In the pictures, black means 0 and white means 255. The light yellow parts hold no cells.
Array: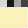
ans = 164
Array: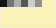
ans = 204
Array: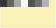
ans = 113
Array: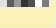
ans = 253
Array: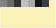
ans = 24
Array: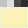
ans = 74
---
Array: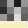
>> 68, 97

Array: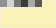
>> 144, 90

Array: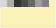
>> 217, 129

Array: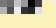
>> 121, 224

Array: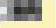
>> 177, 109

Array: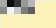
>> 167, 95

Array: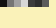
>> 17, 91

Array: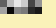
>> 96, 25
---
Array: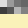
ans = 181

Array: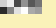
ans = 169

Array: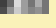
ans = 145

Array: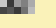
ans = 113

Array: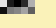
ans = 163

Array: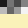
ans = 156

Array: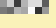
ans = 50

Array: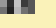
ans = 112
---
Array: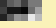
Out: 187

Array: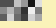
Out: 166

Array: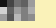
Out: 141

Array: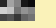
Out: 115

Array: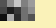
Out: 83

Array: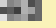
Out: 105

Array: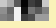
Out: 156

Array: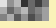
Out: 159
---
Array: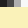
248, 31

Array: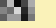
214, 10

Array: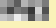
237, 55

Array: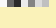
249, 43

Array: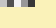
243, 55

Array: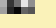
230, 8

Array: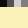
208, 11

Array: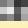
233, 52

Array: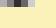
206, 47

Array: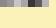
197, 55
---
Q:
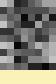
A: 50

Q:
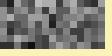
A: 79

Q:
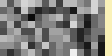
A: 24

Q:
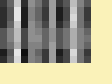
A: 71

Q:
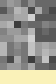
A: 88

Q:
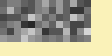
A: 126

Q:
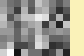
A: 35

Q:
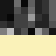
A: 21
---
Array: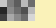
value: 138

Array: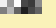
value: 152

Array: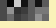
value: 146

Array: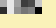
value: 231

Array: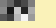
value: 23

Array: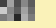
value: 135

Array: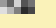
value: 98

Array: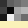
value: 8

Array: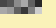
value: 84

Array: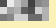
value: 161
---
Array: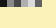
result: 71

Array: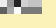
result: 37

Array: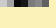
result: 10

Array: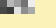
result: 157

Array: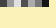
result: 224

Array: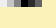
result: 129
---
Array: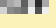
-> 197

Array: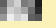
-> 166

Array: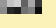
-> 98

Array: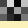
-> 31

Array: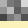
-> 188

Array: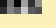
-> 159

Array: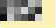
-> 211
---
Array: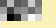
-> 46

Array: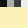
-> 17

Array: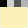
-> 9

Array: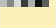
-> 60

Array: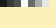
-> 253

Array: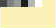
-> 154

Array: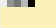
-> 145

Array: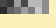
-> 157
